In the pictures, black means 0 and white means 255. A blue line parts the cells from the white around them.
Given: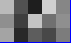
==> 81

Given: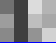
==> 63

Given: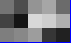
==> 77

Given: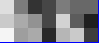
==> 124

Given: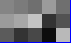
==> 123

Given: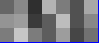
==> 136

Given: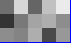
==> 215

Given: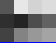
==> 231
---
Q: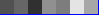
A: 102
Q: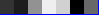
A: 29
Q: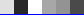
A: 40
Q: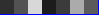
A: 82
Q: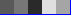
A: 119
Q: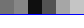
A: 134
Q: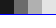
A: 107
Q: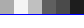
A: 245
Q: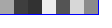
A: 62
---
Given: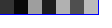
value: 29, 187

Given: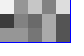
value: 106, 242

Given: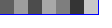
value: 168, 199

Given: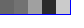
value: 160, 203

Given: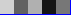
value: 176, 209

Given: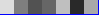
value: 102, 221

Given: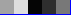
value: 5, 222

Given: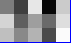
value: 158, 251

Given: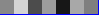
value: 156, 212

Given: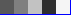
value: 194, 245
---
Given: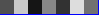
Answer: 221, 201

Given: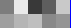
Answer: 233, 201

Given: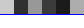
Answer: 203, 173

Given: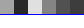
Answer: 224, 164

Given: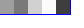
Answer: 251, 209

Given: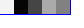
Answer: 243, 170

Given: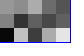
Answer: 229, 193

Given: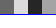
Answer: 219, 164

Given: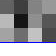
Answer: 194, 185
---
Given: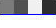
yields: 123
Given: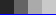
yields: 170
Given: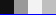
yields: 191
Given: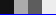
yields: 171
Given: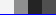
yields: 143
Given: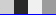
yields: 207
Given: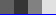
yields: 129
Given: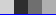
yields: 175
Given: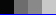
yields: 137
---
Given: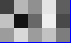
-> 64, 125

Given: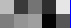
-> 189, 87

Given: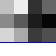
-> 192, 79

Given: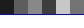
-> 28, 115

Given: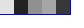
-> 226, 56

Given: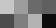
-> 199, 12

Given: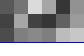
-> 88, 199
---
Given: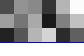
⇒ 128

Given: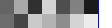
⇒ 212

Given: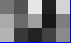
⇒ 23

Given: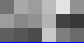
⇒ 66

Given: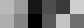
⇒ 196

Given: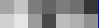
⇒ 176

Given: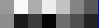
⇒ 79

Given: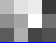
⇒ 255
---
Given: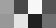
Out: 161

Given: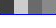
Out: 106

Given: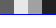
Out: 96

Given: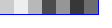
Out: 184

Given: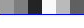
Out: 158

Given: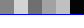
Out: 162

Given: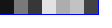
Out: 173

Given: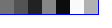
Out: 134

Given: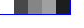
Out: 133
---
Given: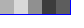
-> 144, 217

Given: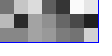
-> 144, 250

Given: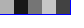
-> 117, 199

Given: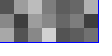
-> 136, 209

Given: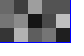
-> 21, 190

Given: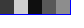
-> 15, 207

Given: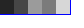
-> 155, 215

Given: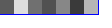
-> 81, 222

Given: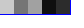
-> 161, 202
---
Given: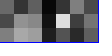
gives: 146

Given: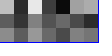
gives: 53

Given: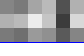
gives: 186

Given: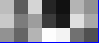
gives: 124

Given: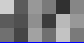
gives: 80

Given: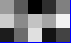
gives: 138
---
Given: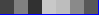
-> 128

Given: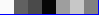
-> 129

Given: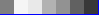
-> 146

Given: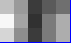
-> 142

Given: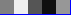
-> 128

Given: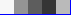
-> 148

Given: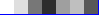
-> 159

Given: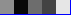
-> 109

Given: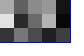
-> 96
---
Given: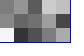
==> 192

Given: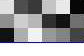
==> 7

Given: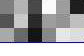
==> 31

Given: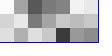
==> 232

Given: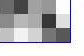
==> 253

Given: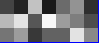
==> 46

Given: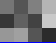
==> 181
